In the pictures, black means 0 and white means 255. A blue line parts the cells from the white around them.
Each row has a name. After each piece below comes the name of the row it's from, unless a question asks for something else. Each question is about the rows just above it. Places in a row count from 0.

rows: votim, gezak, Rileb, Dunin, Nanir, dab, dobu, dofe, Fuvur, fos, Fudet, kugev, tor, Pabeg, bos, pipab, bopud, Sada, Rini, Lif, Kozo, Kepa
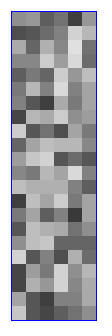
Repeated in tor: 176
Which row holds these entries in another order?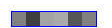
Kozo
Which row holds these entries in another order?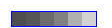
Sada
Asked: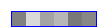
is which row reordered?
kugev

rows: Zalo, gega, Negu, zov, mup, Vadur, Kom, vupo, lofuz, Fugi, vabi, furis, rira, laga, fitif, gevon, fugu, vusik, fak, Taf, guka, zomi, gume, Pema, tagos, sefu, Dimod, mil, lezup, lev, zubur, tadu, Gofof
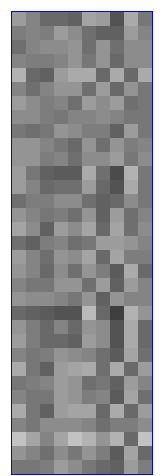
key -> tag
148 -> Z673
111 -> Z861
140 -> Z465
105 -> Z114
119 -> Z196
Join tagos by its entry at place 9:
Z861
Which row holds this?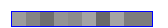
vusik
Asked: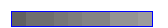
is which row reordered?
fitif

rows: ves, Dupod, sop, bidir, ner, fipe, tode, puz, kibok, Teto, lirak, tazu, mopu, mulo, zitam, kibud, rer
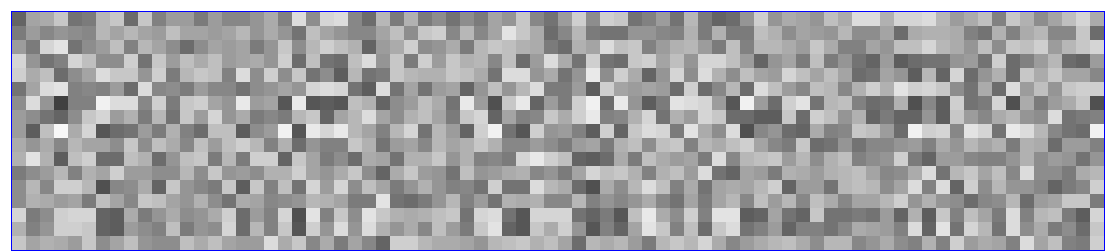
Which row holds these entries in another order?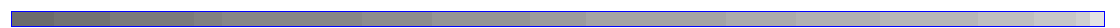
mulo
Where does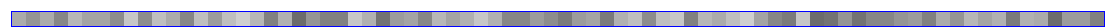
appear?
Teto
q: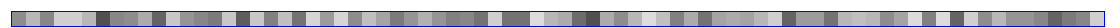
mopu
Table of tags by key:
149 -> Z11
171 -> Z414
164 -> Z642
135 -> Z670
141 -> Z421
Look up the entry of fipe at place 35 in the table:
Z11
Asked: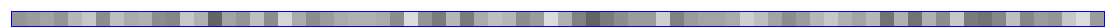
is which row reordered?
tazu

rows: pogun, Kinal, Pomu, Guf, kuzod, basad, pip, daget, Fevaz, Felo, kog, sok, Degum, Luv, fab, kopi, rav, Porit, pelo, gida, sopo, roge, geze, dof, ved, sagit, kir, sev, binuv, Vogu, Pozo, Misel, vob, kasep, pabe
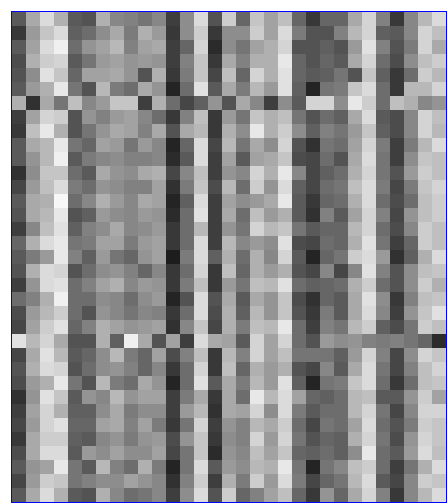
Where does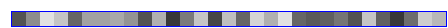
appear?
kuzod
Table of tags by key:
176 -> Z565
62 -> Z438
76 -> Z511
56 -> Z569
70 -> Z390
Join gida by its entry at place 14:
Z569
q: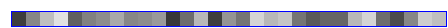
kopi
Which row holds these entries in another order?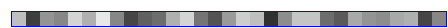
sok
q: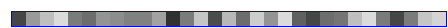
Degum
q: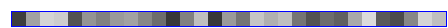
daget
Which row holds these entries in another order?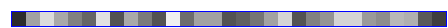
Pomu

